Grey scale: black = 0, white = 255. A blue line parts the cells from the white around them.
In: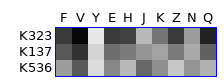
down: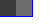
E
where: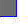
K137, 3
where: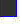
K137, 1
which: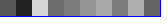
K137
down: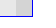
Y
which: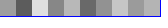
K536

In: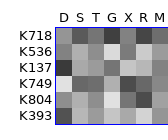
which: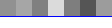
K804
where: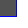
K393, 0
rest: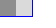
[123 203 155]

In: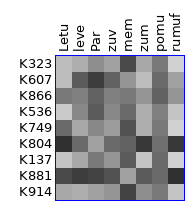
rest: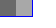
[136 155  82 174 120 209]
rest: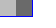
[161]
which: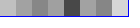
K323
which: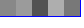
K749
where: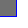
K804, 6
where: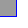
K749, 3

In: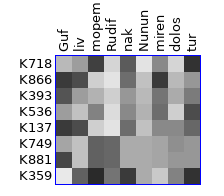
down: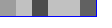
liv
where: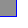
K749, 7
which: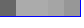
K881
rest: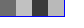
[151]

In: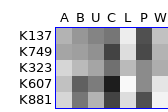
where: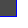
K749, 5
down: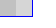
A
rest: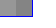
[118 237  80 193]
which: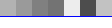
K137
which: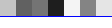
K607
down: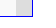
L
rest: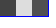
[243]

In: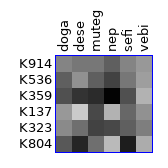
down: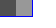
doga
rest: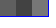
[158]
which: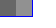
K137
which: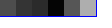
K359

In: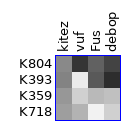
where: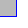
K359, 2
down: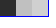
debop
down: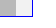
Fus
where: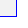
K718, 2
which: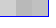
K359
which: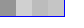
K359

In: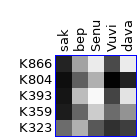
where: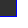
K323, 3
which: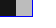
K393
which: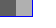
K804

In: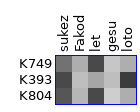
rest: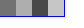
[174]
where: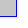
K749, 3
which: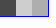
K804
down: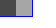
let

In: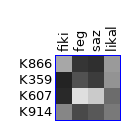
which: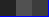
K359
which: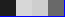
K607

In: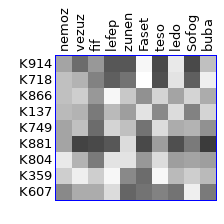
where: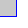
K866, 4
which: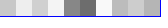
K359
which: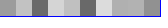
K749
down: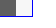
lefep
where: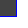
K881, 1

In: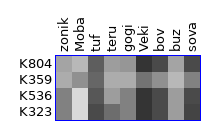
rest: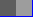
[150  52  74 164  74]
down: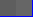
tuf
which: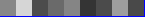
K323
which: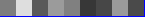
K536
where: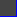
K323, 8
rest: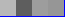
[ 52  74 164  74]

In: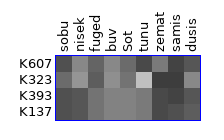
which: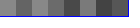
K607
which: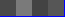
K607
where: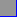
K323, 1
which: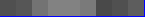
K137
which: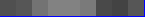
K393

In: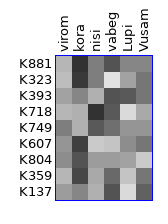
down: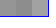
Lupi
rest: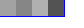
[ 89 118]

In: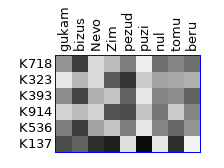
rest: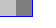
[231 133 104 148]
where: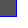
K914, 3
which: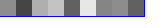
K393
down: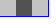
Zim

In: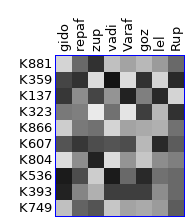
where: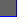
K749, 1
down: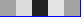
Varaf

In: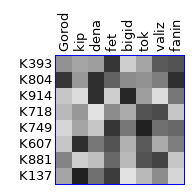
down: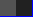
tok
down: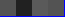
tok
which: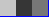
K749
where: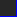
K914, 4
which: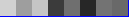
K749
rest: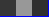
[ 98 140 146 126  47]

